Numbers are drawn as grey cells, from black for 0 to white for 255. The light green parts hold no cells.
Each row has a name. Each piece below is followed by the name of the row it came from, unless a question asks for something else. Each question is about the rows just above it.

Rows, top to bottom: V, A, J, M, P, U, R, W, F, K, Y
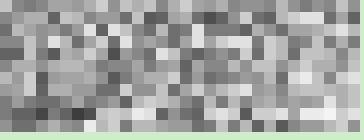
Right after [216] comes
[235]
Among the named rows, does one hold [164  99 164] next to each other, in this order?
yes
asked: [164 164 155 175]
V
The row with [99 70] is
K
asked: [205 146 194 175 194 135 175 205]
V

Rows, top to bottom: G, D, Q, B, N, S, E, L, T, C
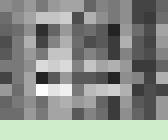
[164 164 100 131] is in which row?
G
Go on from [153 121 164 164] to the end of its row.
[ 89 131 109  59 142 100  77 153]

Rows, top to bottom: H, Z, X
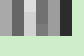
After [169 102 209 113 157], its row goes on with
[44]
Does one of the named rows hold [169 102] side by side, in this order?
yes

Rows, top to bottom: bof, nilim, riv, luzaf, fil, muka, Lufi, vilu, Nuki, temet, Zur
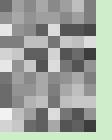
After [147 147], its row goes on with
[168 126 168 190 147]
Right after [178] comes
[190]
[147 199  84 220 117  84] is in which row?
muka
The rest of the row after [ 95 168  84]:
[95 60]

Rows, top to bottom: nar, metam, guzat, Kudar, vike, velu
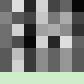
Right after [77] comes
[7]
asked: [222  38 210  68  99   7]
nar

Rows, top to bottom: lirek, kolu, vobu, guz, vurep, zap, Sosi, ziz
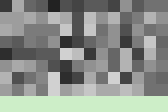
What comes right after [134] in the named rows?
[209]
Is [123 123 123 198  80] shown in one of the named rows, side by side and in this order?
yes
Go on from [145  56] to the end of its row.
[123 198 102]
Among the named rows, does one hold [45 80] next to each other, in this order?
yes
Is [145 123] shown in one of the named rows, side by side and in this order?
yes

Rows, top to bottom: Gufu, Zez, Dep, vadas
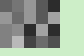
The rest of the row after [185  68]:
[108  79]
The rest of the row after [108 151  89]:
[162]
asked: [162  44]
Dep
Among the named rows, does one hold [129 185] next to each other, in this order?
yes
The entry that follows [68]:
[108]

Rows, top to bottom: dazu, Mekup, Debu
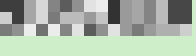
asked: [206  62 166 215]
Mekup
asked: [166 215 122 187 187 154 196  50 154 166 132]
Mekup
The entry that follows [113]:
[236]
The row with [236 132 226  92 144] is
Debu

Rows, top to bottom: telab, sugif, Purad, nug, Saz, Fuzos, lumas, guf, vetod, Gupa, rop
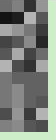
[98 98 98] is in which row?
lumas
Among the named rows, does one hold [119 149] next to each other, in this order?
no
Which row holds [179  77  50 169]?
Fuzos
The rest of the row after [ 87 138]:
[39]

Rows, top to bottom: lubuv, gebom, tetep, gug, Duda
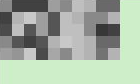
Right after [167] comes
[137]
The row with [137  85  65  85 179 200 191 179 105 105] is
gug
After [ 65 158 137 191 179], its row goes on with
[105 105]
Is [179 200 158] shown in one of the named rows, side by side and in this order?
yes
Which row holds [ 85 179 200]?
gug
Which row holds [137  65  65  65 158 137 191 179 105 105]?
lubuv

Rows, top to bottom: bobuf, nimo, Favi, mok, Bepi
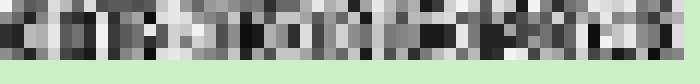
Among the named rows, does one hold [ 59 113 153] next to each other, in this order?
no
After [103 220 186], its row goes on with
[103 220  80  91  91  80  91 197 232 153 103 153 163 142 113 122  47 103
 103 174 232 174 197  37 163 232 186 142 174  26  59 208 243 208  91 220
 197  26 243 131  47 113 131 232 220 208 232 122 142  68 220]
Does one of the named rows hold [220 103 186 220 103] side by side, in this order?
no

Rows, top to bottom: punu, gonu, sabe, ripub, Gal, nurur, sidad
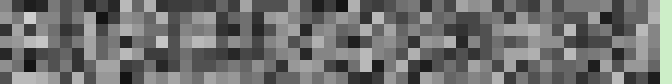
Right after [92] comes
[143]
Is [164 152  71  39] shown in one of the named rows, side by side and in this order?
yes
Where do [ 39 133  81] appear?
ripub
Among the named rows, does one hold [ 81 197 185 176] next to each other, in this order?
no

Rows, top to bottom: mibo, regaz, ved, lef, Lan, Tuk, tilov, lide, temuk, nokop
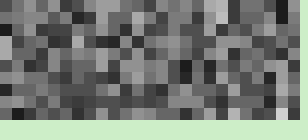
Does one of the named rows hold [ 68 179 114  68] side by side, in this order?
yes
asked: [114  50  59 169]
lef
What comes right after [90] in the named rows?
[123]
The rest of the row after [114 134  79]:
[ 39 114  50 157 102  79 123  39 157 102]
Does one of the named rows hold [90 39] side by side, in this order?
no
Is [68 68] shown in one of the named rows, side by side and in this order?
yes
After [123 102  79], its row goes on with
[ 79  79 114 145  59 114  68  50 114 145 102 102  79 157  79  79  68 169
 123]

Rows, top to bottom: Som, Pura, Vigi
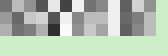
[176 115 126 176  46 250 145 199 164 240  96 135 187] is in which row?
Vigi
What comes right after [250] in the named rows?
[145]
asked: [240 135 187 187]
Pura
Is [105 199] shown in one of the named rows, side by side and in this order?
yes
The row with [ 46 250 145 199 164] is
Vigi
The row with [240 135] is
Pura

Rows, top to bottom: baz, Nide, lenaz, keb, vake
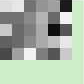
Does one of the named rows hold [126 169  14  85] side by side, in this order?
yes
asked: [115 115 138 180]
Nide
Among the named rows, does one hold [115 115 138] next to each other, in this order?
yes
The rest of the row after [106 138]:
[169 191 231]

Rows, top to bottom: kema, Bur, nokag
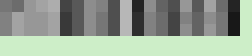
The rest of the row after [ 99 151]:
[118  24]
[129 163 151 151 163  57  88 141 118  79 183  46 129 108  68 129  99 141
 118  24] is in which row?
Bur
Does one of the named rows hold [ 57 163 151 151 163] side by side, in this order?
no
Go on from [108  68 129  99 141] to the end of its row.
[118  24]
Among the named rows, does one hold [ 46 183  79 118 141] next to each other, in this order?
no
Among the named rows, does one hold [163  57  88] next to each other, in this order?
yes

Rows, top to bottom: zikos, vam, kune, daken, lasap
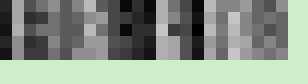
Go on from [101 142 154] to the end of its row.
[ 70  59  38  19 175 133  81  19 165 113 197 133 101 113 101]
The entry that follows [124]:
[185]
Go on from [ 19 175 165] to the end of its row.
[ 81  19 165 101 197 154 133 113 133]

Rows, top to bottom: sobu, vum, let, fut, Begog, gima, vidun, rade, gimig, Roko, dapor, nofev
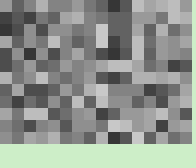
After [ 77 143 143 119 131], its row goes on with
[200  98  98 165  98 177 110 143]
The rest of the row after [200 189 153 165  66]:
[153 165]
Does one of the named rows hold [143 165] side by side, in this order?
yes
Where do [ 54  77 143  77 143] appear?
let
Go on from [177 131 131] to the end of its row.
[153 119  98  54  87 189 165 177 189 153]
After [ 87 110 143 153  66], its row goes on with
[ 98 153 153 165 189 143  87]

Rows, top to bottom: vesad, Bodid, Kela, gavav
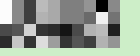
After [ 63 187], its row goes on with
[169 127 127 148   1 137]
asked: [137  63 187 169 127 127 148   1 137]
vesad

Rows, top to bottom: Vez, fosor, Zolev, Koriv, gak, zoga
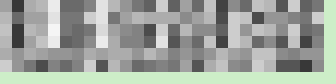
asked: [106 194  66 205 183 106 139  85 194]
Koriv
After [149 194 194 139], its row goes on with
[130 149 149]
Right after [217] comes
[161]
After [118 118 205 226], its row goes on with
[118 161 183 172 172 172 139 161 183  76 205 194  76 149 149 130 118 205]

